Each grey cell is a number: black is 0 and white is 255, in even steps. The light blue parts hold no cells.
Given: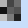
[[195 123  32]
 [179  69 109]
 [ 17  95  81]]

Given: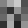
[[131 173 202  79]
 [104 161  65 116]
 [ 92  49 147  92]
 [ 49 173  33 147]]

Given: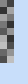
[[191  78]
 [176  51]
 [163 119]
 [133  65]
 [119  51]
 [104 147]
 [ 90 147]
 [ 78 191]
 [ 51 163]]

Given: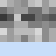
[[215 156 187 187 187 215 141 171]
 [200 171 156 141 187 200 156 187]
 [171 156 171 127 171 200 141 171]
 [127 127 171 171 127 127 141 127]
 [112 141 156 156 112 112 156 127]
 [ 56  84 200  68  68 112  99  84]]

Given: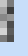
[[211  92]
 [197 122]
 [181  77]
 [165  61]
 [135 149]
 [122  77]]

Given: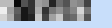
[[238 160  95  23  51 174  51 119 145 107 133 212 119]
 [212 174  83  23  36 200  67 160 200  95 107 187  83]
 [187 187   9  83  51 160 145  36 107  83 145 133  67]]

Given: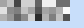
[[224 139 127 194 164  83 164 151 178 251]
 [178 151  99 139 209  42 178 127 194  83]
 [164 194  70 209 209  99 239 239 111 111]]

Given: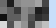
[[216  82 177 147  70 163 191]
 [119  95  58 135 119  29  45]
 [107  29 135 147 147 163  70]
 [ 16  95  95 135  82  45  58]]

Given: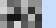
[[211 171  64 171  48 155]
 [198 102 115 186 143 143]
 [155  78 211  90 129  64]
 [115  21  21  78 186  48]]
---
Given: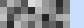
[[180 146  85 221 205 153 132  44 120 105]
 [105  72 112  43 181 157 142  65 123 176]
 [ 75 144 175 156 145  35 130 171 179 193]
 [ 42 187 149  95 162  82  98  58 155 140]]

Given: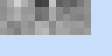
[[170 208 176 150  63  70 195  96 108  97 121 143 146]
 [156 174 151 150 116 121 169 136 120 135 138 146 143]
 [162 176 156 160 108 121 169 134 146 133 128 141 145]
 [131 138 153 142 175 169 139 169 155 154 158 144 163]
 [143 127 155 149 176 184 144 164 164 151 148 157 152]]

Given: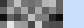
[[124 191 119 112 124 181 187  99  55]
 [170 115 168 100 169  96 135  97 104]
 [100  69 104 191 125 126  39  12  17]
 [230 160 153  72 206  86  78  76 124]]

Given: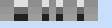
[[142 224 224 142 142 224 142 224 142 142 224 142 142 142]
 [151 107 107 151 151 107 151 107 151 151 107 151 151 151]
 [157  34  34 157 157  34 157  34 157 157  34 157 157 157]]

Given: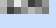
[[128 232 167  61  93 148 188]
 [ 63 101 146 183 157 122 173]]

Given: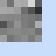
[[115 172 169 214  94 159]
 [164 156 110  83  46 168]
 [133 135 124 118 111 136]
 [118 146 124 116 172  82]
 [134 137 131 134 113 127]
 [117 130 139 123 143 159]]
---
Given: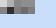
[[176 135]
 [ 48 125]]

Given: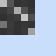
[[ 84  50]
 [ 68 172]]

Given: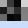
[[ 57   9]
 [101  44]]

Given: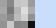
[[135 197]
 [120 180]]

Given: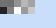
[[111 147]
 [128 254]]

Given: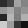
[[ 70 163]
 [169 130]]
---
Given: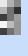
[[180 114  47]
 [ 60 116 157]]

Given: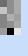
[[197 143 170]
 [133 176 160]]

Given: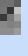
[[118  53 195]
 [ 58 121 162]]

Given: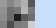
[[146 110 120]
 [140 108  29]]

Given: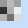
[[ 48 176 238]
 [182 114 218]]

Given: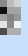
[[ 15 163 164]
 [159 131 151]]

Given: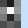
[[146 251 152]
 [122  38 116]]

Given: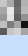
[[166 232 109]
 [152 225  95]]
